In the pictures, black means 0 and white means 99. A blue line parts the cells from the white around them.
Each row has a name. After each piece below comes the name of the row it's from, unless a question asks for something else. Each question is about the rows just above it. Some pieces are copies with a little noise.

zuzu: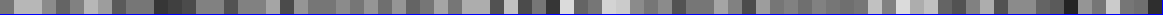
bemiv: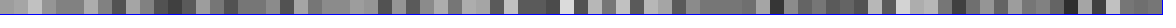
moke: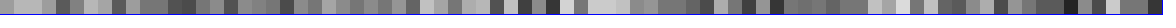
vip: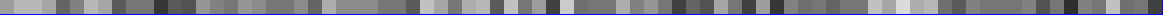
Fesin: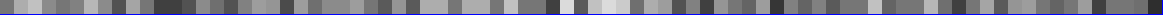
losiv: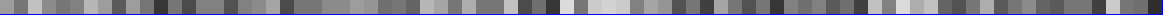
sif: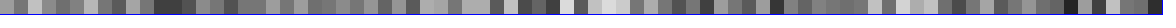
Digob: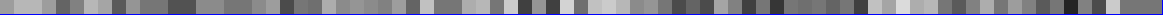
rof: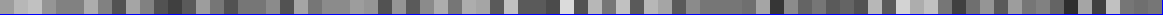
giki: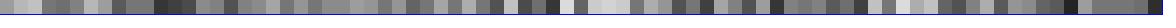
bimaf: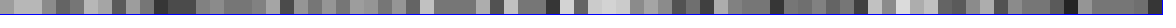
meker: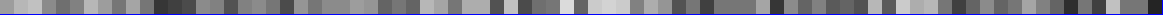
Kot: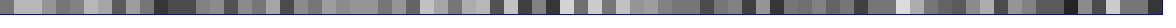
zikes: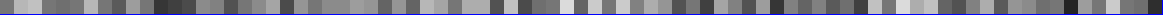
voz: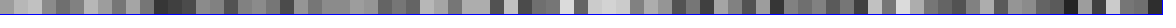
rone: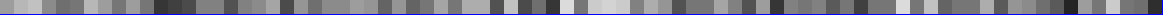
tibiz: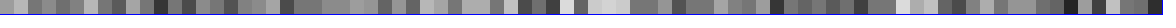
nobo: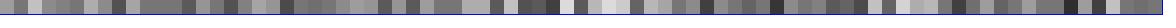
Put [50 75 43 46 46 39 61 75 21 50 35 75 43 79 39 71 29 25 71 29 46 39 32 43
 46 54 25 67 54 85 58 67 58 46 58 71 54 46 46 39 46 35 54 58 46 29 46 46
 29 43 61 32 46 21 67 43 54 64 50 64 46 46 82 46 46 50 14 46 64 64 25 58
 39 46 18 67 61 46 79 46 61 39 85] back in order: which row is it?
tibiz
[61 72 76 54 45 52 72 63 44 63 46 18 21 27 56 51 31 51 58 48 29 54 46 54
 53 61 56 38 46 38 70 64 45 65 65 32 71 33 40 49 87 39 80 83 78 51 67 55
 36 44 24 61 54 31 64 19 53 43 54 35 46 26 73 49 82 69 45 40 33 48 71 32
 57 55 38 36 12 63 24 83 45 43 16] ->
voz
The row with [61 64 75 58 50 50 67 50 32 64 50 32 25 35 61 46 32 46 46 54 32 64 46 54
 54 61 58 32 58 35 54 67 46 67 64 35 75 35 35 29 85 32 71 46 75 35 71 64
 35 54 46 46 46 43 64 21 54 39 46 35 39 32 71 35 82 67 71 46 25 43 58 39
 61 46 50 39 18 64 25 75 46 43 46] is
bemiv
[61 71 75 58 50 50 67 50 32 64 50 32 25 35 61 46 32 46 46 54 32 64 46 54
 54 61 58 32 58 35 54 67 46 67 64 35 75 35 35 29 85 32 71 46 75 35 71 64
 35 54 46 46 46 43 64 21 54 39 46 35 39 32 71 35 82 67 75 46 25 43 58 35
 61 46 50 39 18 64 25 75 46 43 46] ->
rof

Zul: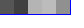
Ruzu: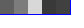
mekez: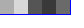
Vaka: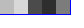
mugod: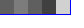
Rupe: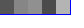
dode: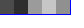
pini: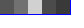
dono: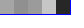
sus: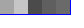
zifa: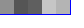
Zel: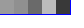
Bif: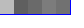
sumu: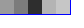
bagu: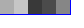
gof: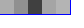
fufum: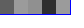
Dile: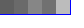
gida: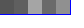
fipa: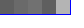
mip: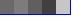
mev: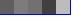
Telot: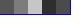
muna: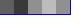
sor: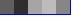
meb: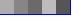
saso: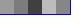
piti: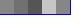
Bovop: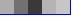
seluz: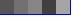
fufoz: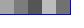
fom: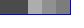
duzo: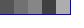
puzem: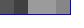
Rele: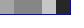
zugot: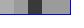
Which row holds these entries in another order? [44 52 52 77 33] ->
piti
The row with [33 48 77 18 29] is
Telot
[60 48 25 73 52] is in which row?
saso
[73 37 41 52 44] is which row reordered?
Dile
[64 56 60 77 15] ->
dono

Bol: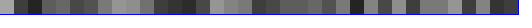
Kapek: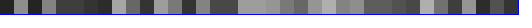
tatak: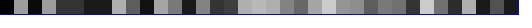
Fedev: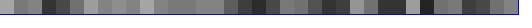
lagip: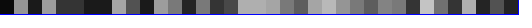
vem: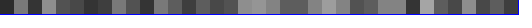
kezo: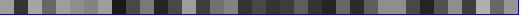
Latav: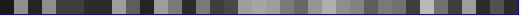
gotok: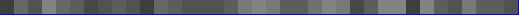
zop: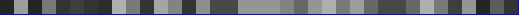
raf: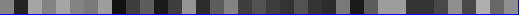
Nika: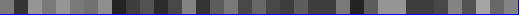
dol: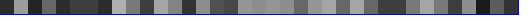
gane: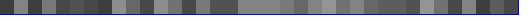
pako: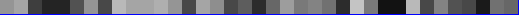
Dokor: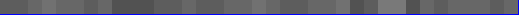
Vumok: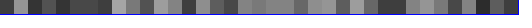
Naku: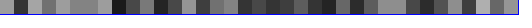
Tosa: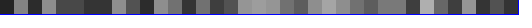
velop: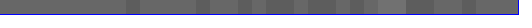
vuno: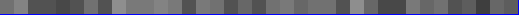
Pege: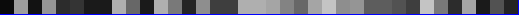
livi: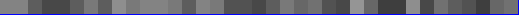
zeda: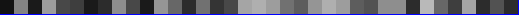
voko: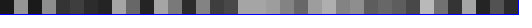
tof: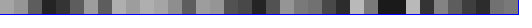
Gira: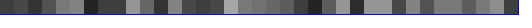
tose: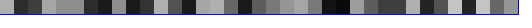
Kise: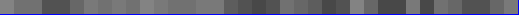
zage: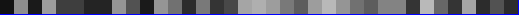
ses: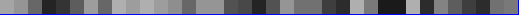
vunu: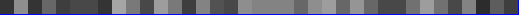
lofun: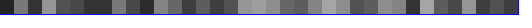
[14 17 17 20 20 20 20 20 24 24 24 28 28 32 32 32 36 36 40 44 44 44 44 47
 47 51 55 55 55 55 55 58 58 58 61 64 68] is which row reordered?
Tosa
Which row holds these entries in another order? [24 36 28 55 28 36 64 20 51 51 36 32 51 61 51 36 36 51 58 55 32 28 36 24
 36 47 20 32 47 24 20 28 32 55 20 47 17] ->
vem
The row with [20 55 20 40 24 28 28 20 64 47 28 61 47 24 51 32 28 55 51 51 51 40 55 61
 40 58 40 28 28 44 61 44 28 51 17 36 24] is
vunu
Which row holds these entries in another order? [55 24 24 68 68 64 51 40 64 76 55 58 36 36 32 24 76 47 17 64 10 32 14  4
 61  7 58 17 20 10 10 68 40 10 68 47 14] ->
Pege
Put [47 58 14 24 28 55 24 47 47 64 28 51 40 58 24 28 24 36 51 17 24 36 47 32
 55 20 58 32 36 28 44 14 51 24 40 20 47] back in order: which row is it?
Bol

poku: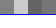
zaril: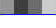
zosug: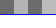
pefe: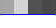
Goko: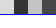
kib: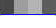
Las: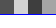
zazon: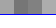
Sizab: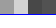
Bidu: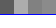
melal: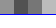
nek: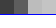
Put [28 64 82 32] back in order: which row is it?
pefe
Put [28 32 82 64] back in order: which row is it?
pefe
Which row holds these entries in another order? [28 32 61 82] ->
Sizab
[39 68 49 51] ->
Bidu
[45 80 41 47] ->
poku
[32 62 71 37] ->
kib
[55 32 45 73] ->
melal

